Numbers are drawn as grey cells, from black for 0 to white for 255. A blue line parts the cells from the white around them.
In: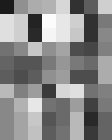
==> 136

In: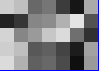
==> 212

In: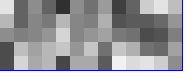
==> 141

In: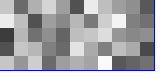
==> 60

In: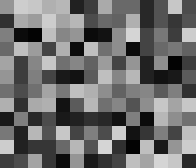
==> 120

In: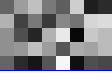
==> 144

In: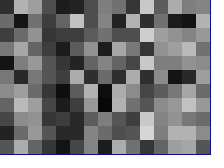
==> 70
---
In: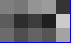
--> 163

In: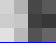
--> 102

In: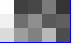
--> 77

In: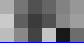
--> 109

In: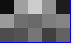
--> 98

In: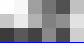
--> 207

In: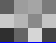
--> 67
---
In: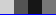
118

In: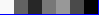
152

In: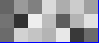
232

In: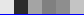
196

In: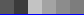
163

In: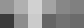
203

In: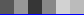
187
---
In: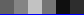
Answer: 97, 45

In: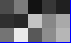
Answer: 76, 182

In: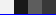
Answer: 242, 56

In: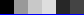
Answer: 1, 68

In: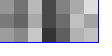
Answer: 149, 192

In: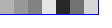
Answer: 178, 214
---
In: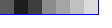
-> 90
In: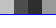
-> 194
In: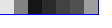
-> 229
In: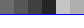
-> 107
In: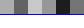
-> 173
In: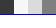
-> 57
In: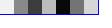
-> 241
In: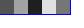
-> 83
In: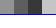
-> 147
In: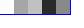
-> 252
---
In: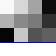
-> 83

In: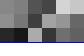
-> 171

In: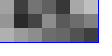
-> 141

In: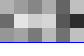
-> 121

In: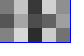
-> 44

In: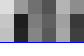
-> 133

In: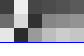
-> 154

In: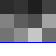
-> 198
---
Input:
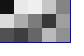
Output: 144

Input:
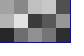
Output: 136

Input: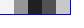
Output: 149

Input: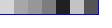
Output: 151

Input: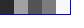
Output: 124

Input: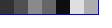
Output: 102

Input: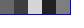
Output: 103

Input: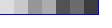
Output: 150

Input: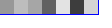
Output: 166
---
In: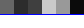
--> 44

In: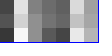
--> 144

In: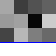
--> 204

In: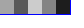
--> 165

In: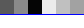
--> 138

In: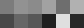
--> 102

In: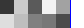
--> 222

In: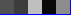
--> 81
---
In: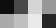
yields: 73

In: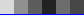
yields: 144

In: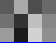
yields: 170

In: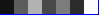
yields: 92

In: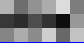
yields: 110

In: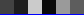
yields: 30
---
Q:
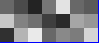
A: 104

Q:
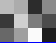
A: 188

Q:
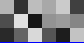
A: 181

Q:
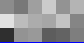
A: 140

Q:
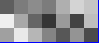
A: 94

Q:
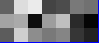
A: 98

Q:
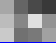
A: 167

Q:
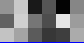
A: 148

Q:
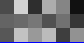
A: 75
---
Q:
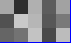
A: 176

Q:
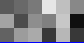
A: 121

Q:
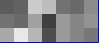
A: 204

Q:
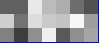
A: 233

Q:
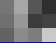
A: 86

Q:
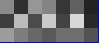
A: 150
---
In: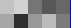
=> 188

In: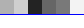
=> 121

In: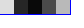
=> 74

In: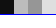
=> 150

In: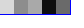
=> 14

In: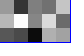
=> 176
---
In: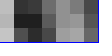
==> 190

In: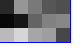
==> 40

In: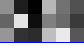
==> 144

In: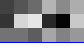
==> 65

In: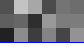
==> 81

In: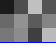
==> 27

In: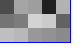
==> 76

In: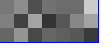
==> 120

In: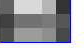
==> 99

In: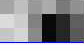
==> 165
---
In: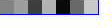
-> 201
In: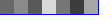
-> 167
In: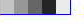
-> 235
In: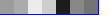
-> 115
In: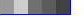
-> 65
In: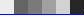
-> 39
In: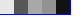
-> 18
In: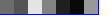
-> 152
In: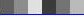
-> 185
